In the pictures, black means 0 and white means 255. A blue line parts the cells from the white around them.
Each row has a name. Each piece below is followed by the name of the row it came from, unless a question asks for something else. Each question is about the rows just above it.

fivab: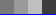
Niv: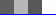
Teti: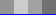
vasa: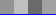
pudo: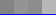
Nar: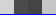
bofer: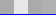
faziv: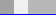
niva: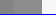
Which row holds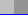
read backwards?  vasa
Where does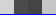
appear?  Nar
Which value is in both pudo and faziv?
[184]
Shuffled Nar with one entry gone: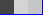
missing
[75]
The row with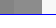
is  niva
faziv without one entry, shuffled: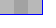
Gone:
[240]
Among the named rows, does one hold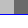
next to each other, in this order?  yes

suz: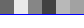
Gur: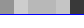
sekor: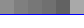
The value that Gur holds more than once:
[184]
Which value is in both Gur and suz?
[184]

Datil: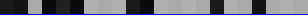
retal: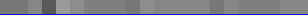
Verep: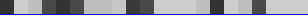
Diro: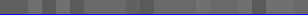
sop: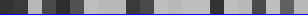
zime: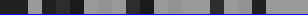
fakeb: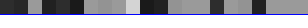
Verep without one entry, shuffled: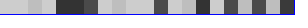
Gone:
[197]
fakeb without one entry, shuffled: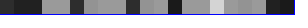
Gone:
[39]
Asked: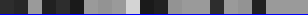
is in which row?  fakeb
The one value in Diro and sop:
[97]
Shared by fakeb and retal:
[154]

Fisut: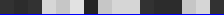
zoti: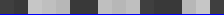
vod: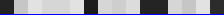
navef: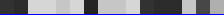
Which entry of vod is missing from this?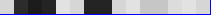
[206]
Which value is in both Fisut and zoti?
[198]
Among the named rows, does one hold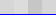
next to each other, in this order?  no
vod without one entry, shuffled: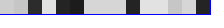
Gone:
[220]
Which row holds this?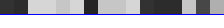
navef

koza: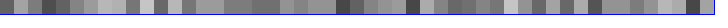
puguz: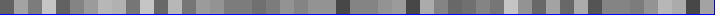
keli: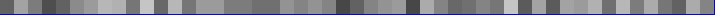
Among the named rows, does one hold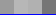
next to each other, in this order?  yes
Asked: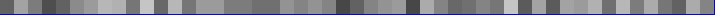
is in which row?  keli
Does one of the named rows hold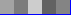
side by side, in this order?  no
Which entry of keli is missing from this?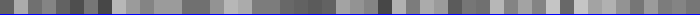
[139]

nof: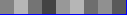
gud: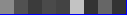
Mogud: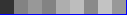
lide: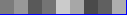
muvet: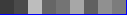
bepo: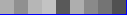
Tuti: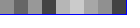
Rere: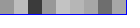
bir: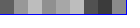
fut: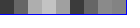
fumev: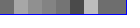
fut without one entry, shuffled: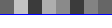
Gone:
[160]
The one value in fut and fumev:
[131]
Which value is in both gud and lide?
[74]
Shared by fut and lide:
[174]
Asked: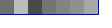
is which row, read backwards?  fumev

